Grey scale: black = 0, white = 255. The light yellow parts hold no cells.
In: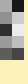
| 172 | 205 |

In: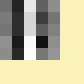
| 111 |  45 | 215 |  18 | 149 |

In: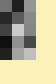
| 114 |  92 | 133 |

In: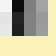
| 244 |  36 | 129 |

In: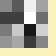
| 136 |  63 |  24 | 133 |

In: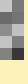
| 198 | 116 |

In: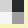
| 210 | 157 |

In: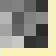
| 125 |  89 | 139 |  57 |
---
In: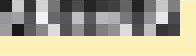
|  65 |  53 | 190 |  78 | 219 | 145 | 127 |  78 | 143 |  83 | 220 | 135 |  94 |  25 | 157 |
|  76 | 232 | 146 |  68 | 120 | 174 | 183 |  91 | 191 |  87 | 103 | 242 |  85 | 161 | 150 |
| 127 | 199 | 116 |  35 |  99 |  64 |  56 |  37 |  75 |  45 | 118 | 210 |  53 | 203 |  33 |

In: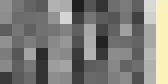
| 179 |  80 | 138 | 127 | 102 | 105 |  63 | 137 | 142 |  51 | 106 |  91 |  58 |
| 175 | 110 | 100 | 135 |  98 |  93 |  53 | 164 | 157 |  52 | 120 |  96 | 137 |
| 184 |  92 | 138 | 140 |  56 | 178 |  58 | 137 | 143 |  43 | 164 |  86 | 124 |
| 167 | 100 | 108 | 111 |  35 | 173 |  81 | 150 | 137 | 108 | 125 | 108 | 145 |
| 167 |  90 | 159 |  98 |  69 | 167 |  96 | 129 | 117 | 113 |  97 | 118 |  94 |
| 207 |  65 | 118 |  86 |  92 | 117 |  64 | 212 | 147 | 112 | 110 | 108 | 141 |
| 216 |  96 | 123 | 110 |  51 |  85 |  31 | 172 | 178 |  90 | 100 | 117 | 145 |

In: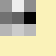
| 185 | 203 | 181 |
|   3 |  98 | 113 |
| 140 | 237 | 150 |

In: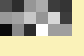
| 158 | 157 | 254 |  43 | 137 |  10 |
|  60 | 215 | 149 | 199 | 162 | 153 |
|  52 |  60 | 171 | 150 |  45 |  78 |

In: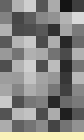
| 146 | 116 |  68 | 138 | 116 |  97 | 172 |
|  84 |  31 | 172 |  77 | 194 | 185 |  83 |
| 122 | 106 |  40 | 127 | 119 |  80 | 201 |
| 135 |  64 | 119 | 157 | 172 | 133 | 166 |
| 183 |  55 | 151 | 163 | 194 | 155 | 157 |
| 116 |  39 | 188 |  78 | 207 | 179 |  78 |
| 177 |  75 | 115 | 169 | 176 | 116 | 153 |
| 106 |  39 | 174 |  75 | 200 | 180 |  89 |
| 122 | 165 |  48 |  88 |  78 |  75 | 178 |
| 217 | 179 | 146 | 135 |  93 |  70 | 130 |
|  62 |  20 | 171 |  86 | 206 | 178 | 100 |

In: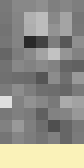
| 123 | 102 | 128 | 116 | 125 | 134 | 117 |
| 120 | 102 |  79 | 110 | 127 | 153 | 129 |
| 152 | 132 | 130 |  96 | 123 | 128 | 120 |
| 162 | 171 | 121 | 135 | 146 | 130 | 223 |
| 122 | 102 | 109 | 111 | 126 | 141 | 123 |
| 153 | 111 | 140 |  85 | 107 | 109 | 112 |
|  97 | 101 | 130 | 138 | 130 | 136 | 114 |
| 130 | 149 | 194 | 163 | 138 | 125 | 102 |
| 143 |  87 | 126 |  67 |  41 | 132 | 118 |
| 120 | 164 | 147 | 188 | 174 | 132 | 115 |
| 118 | 164 | 136 | 188 | 177 | 133 | 119 |
| 126 | 134 | 127 | 143 | 136 | 136 | 121 |
